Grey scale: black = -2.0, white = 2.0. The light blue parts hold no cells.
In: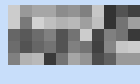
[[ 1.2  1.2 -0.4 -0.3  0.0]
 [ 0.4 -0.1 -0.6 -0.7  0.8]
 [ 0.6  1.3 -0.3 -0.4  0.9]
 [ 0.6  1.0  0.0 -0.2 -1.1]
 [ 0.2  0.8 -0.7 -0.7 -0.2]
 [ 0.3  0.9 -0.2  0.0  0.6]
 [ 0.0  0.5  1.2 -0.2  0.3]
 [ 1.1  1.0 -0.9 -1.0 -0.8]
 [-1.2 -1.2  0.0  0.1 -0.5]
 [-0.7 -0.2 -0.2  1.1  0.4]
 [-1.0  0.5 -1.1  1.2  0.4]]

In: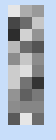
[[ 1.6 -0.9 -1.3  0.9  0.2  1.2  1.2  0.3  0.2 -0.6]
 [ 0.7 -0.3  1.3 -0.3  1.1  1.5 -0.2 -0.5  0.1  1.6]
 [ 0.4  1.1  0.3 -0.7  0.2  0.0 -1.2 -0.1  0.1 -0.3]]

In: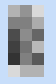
[[ 0.8  0.0 -0.8 -1.0 -1.2  1.4]
 [ 0.3  0.0  0.2 -0.2  0.0  0.8]
 [ 1.4  0.7 -0.4  0.9 -0.6  0.8]]

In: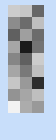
[[ 1.2  0.2 -0.5  0.6  0.1  0.6  1.1  0.3  1.8]
 [ 1.1 -0.3  0.5 -1.6 -0.5 -0.1  0.4  0.6  0.7]
 [-0.4  1.0 -0.3 -0.2  1.2  1.0 -1.3  1.0  0.4]]

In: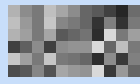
[[ 0.8  1.0  0.8 -1.0  1.1 -0.8]
 [ 0.2  0.4  0.5 -0.5  0.5 -0.6]
 [-0.1 -0.1 -0.1  0.2 -0.1  0.1]
 [ 1.0  1.1  0.6 -1.0  1.1 -0.7]
 [ 0.6  0.1 -0.6  0.2 -0.1  0.6]
 [ 0.2 -0.1 -0.4  0.3 -0.2  0.4]
 [-0.4 -0.4 -0.2  0.3 -0.4  0.3]
 [-0.6 -1.2 -1.3  1.4 -1.3  1.4]
 [-1.0  0.0  1.4 -0.4  0.2 -1.1]
 [-1.4 -1.2 -0.1  1.0 -1.1  0.4]
 [-0.3 -0.1  0.5 -0.1  0.0 -0.4]]

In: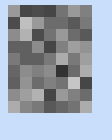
[[ 0.4 -0.8  0.2 -0.5 -0.1 -0.4 -0.5  0.2  0.7]
 [-0.9  1.0  0.8 -0.5 -0.5  0.2  0.3  0.5  0.1]
 [-0.8  0.4 -0.8  0.2 -0.5  0.0 -0.3  0.8 -0.1]
 [-0.9 -0.3 -0.2 -0.9 -0.1  0.2  0.0 -0.9 -0.6]
 [-0.2 -0.3  0.4  0.0  0.7 -1.2 -0.2  0.4 -0.4]
 [ 0.4 -0.6 -0.3  0.5 -0.1 -0.3  1.1  0.0 -0.2]
 [ 0.0 -0.1 -0.6  0.3  0.5  0.7 -0.9 -0.3  0.7]]
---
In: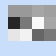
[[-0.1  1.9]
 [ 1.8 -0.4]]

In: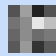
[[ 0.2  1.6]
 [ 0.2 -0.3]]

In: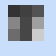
[[-0.9  0.5]
 [-0.9  1.2]]

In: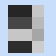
[[-0.9  0.9]
 [ 1.1  0.6]]

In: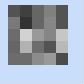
[[-1.2 -0.4]
 [ 1.3  0.4]]

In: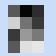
[[-0.2 -1.1]
 [ 0.4 -0.1]]

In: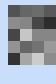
[[ 0.1 -0.9]
 [ 1.1  0.1]]

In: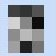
[[ 0.1 -1.8]
 [ 0.9  0.4]]

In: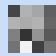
[[ 0.7  0.8]
 [-1.2  0.3]]
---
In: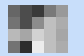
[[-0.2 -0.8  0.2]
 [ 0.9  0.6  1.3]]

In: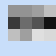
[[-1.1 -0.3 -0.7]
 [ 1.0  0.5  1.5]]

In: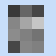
[[ 0.1  0.6  1.1]
 [ 0.2  0.0 -0.2]]

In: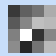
[[-0.6  0.1  1.0]
 [ 0.0  2.0 -1.2]]

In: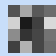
[[ 1.3 -1.6 -1.0]
 [ 0.2 -1.2 -0.9]]

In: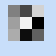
[[ 0.5  1.8 -2.0]
 [ 0.7 -1.8 -0.5]]

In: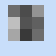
[[ 1.0 -0.7 -0.5]
 [ 0.6 -1.1 -0.3]]

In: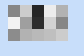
[[ 1.8  0.5 -1.3]
 [ 0.2  0.8  0.9]]

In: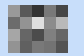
[[-0.3  0.3  1.5]
 [ 0.6 -0.4 -0.8]]
